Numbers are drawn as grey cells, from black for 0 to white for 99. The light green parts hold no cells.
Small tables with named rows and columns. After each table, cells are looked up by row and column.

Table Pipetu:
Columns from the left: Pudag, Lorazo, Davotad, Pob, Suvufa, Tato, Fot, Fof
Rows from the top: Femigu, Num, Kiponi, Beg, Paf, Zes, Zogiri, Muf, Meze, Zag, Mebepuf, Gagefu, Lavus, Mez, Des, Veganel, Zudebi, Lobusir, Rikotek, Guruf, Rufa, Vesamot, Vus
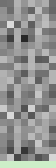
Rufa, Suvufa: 43
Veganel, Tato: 45
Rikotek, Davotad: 69
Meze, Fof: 73
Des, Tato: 62
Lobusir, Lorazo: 52
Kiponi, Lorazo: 54
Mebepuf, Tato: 44
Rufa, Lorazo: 38
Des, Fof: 51
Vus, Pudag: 60
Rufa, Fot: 51
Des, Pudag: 57
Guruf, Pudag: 53
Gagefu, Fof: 70
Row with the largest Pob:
Beg

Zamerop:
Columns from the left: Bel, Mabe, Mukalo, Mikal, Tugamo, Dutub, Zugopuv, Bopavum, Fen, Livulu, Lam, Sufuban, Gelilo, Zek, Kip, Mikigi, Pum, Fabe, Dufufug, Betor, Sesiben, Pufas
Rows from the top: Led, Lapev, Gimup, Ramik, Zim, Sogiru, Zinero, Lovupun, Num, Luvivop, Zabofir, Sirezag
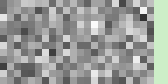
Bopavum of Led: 42
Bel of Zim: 54
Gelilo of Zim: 59
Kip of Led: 63
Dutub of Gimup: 67
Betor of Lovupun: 58
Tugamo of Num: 57
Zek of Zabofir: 91
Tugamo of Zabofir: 33
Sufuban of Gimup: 64
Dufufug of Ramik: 80
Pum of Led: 84
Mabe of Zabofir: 51
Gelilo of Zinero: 41

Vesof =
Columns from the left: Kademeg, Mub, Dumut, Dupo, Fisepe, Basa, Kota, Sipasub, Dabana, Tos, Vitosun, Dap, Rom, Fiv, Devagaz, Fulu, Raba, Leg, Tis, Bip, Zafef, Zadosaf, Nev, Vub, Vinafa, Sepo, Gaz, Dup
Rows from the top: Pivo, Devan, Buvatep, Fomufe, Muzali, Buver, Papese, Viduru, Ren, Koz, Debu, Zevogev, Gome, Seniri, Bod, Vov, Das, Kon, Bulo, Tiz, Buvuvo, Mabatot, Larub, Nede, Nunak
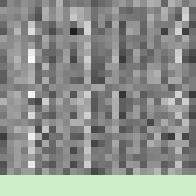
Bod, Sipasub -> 48
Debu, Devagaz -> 40
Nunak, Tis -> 37
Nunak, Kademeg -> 37
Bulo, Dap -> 49
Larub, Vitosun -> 48
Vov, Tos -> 52
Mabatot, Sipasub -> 39
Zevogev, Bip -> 55
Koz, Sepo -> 59
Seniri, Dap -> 63
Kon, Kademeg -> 57
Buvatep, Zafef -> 44
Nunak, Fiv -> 27
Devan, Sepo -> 42
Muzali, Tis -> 64
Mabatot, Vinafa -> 49
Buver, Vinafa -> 58
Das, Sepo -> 75
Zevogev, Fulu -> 60
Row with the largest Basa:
Tiz

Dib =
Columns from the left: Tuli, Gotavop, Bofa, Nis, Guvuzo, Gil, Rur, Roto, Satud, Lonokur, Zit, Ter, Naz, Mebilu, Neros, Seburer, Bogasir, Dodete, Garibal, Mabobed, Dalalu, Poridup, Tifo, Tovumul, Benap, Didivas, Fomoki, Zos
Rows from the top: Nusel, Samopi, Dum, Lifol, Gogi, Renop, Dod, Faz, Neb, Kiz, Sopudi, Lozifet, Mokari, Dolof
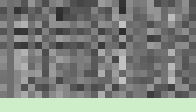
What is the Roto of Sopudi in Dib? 60
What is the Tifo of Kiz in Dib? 51
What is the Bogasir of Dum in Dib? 61
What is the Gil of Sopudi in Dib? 60
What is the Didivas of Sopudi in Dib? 36
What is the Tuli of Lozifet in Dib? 44
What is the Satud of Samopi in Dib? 19
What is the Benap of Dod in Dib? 37
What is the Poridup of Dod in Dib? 60
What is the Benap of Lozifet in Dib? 73
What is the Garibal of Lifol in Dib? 42
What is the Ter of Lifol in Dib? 53
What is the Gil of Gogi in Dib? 27
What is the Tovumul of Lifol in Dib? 45
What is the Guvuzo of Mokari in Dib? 58
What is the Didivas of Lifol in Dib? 44
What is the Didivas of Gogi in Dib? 48
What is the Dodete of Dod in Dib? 25

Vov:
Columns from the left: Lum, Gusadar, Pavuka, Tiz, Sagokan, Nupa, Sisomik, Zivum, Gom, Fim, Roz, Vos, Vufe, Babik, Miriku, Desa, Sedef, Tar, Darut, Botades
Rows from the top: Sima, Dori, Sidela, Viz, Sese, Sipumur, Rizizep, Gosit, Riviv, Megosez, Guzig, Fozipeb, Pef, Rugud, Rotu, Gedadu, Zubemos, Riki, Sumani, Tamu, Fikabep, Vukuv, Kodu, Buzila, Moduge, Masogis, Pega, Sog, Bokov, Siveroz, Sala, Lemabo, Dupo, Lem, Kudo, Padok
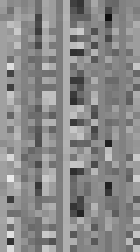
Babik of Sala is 63
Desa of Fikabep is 12
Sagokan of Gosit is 56
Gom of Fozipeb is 48
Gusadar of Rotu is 72
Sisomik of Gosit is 65
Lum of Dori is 59
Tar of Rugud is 50
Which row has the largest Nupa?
Sala

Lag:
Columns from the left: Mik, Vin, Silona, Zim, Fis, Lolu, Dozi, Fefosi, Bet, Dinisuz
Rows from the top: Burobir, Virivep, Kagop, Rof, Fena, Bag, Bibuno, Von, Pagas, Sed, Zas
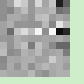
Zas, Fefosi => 65
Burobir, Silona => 85
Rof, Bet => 88
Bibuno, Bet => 40
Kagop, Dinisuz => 61
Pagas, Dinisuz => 65
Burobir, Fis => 59
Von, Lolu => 72

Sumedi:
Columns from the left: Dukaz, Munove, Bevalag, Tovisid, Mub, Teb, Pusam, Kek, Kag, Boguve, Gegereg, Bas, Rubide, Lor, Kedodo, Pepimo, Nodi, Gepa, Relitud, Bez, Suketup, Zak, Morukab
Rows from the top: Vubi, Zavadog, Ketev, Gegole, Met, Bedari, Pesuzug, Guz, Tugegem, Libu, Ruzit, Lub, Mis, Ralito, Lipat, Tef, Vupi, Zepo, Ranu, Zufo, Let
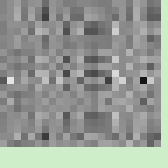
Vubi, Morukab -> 48
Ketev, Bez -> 67
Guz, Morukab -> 56
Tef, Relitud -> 67
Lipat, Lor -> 51
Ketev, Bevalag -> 67
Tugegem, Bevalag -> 52
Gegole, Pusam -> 54
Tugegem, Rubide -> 36
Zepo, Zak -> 50
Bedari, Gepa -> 58
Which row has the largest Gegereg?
Ruzit

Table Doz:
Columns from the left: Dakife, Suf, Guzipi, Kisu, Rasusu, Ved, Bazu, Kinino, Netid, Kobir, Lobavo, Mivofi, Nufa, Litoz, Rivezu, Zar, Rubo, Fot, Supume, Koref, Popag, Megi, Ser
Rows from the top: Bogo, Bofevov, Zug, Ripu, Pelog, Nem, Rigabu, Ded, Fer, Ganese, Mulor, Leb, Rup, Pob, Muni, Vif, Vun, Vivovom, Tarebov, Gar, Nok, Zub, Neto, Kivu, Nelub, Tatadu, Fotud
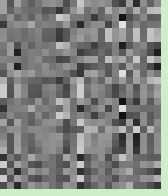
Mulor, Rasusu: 60
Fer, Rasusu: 49
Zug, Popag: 53
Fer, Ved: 53
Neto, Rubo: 51
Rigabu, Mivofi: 40
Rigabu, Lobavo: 47
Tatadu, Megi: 55
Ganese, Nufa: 31
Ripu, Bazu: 50

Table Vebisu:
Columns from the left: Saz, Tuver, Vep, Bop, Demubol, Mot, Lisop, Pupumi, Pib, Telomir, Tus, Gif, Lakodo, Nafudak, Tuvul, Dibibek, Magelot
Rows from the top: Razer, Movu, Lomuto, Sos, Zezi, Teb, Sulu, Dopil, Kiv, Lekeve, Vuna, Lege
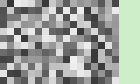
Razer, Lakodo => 62
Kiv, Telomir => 24
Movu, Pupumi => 89
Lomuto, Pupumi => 52
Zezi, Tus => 91
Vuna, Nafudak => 36
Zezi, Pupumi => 40
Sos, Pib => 73
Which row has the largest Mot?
Lekeve

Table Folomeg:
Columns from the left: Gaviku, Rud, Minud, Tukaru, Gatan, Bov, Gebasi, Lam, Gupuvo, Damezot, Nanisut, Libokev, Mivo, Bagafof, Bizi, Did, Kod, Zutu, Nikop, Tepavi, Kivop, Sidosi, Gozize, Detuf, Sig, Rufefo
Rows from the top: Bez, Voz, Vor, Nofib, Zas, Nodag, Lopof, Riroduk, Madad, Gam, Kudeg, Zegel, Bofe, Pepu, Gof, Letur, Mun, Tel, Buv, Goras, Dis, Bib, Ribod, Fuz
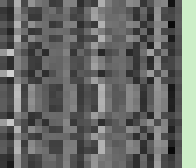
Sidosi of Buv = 39
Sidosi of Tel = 56
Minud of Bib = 70
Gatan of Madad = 24
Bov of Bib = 46
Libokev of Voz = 25
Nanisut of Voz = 30
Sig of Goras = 24
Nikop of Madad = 36
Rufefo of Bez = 35
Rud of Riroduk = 76
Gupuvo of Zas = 43
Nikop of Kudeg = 19
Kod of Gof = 34
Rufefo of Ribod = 35
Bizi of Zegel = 49
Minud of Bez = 68
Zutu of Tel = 42
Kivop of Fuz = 39
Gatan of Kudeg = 18

